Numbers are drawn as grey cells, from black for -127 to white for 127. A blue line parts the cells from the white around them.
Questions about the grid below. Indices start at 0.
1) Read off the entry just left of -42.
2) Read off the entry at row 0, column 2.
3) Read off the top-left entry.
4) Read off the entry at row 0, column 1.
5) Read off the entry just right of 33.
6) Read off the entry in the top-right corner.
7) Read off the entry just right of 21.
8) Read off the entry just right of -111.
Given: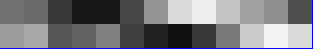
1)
39
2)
-72
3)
-14
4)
-22
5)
15
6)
-50
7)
90
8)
-72

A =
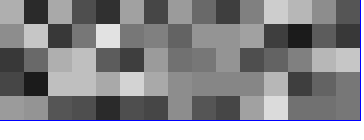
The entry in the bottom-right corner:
-8
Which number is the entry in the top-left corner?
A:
47
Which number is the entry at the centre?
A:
-14
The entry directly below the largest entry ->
-35
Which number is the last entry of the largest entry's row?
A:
-71
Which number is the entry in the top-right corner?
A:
-42
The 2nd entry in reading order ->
-85
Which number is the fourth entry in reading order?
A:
-49
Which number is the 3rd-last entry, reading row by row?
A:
-14
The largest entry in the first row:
77
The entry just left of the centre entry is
27
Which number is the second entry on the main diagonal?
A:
70
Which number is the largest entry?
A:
98
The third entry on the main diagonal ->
47
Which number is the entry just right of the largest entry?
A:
-8
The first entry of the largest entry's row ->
13
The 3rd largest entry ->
83
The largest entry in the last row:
91
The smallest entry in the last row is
-85
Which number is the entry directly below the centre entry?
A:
13
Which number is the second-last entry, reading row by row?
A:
-14

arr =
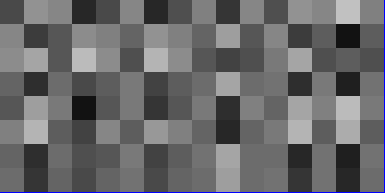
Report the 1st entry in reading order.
-54
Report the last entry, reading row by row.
-19
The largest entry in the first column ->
12
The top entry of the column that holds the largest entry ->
65
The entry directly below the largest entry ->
-109
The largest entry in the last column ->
0
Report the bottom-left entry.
-19
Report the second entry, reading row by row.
18
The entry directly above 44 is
59
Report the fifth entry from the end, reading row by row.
-13
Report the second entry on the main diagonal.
-67
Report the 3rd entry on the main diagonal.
-41
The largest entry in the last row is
30
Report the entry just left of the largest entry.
6

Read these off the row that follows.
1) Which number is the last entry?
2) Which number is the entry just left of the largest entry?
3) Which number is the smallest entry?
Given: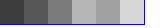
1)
87
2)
33
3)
-67

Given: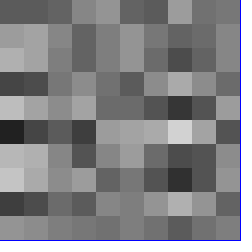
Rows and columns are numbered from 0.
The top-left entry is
-36
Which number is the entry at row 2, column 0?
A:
48
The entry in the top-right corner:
-8
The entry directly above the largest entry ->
-73
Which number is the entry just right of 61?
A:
35
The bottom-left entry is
20
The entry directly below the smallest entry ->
55
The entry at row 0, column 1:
-36
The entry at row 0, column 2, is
-28
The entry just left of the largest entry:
42
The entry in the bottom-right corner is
-1
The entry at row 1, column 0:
28
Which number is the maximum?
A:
82
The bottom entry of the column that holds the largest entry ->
-36
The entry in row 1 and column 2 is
6
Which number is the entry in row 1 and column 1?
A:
35
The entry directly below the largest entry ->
-51
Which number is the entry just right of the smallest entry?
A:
-58

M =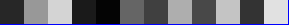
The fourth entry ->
-101
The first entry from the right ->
97
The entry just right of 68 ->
-76
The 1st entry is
-88
